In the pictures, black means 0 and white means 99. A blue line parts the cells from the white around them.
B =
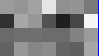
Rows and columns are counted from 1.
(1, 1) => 60
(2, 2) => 65
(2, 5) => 12
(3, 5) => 42
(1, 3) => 63
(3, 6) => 51
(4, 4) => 54
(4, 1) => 38

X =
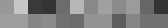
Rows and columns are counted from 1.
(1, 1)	59
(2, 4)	54
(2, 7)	57
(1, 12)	20
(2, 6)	42
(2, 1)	61
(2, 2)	61
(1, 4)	20

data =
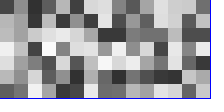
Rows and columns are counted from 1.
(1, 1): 27
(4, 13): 90
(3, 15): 30
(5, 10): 92
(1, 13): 80
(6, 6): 19
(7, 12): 88
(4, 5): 51
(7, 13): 83
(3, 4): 87
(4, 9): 93
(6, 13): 20
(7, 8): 42
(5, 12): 45
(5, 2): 62
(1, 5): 71
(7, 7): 91
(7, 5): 22
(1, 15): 43
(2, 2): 63
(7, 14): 39
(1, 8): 86
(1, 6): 25
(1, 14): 79
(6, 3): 83
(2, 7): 24
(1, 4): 36
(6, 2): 56
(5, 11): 64
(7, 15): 78

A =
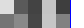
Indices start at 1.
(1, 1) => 86
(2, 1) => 45
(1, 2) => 35
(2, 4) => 77

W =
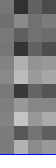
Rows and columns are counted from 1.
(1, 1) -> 46
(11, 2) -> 69
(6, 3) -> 60
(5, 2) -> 68
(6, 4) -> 65
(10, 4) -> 37
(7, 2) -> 22
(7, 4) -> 33
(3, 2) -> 37
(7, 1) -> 47
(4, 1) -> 46
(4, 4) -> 30
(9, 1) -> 51
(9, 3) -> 59

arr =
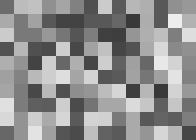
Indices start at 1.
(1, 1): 42
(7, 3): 28
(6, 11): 46
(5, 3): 26
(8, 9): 65
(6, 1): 62
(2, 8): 34
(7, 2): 48
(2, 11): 67
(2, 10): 22
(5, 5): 40
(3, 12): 74
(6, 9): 35
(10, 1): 40
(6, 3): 72
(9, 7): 82
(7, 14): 59
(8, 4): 36
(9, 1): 84
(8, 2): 48
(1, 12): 34
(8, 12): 37
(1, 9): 35
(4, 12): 84
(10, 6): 29
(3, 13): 49
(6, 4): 80
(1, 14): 59
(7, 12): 22
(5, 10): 62
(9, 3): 80
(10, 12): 83

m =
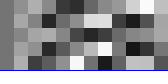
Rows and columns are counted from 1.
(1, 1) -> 45
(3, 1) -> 45
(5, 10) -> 75
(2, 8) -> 86
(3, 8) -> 24
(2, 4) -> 15
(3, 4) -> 67
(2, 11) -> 32
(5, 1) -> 45
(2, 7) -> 85
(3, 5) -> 52
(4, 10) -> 8
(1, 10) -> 81
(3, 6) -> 27
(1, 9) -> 59
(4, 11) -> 20
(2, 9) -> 24
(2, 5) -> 42
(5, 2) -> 68
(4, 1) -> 45

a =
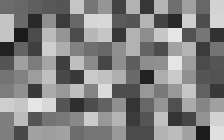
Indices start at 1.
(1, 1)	42
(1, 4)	34
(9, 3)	33
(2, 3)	16
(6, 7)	78
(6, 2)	50
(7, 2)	56
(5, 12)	56
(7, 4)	66
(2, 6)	40
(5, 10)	36
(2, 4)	56
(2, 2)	41
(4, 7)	43
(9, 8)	59
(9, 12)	75
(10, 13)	73
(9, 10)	23
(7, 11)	59
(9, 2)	73
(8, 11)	40
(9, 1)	49
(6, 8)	75
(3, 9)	21
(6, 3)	61
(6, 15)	33
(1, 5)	33
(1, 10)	69
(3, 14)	32

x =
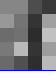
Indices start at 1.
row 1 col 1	52
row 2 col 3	20
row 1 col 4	22
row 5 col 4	72
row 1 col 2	52
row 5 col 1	41
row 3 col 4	75

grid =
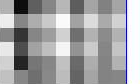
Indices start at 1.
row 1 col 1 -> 69
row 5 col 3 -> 46
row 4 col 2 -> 30
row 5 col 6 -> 41
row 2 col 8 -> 66
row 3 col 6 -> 43
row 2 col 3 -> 67
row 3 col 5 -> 81
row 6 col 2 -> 52
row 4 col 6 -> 57
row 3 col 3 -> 52
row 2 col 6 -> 63
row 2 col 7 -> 85
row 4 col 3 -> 63
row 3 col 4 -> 61
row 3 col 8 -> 54

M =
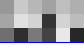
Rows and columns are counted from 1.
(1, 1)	59
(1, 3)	71
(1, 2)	78
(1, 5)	74
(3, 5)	90
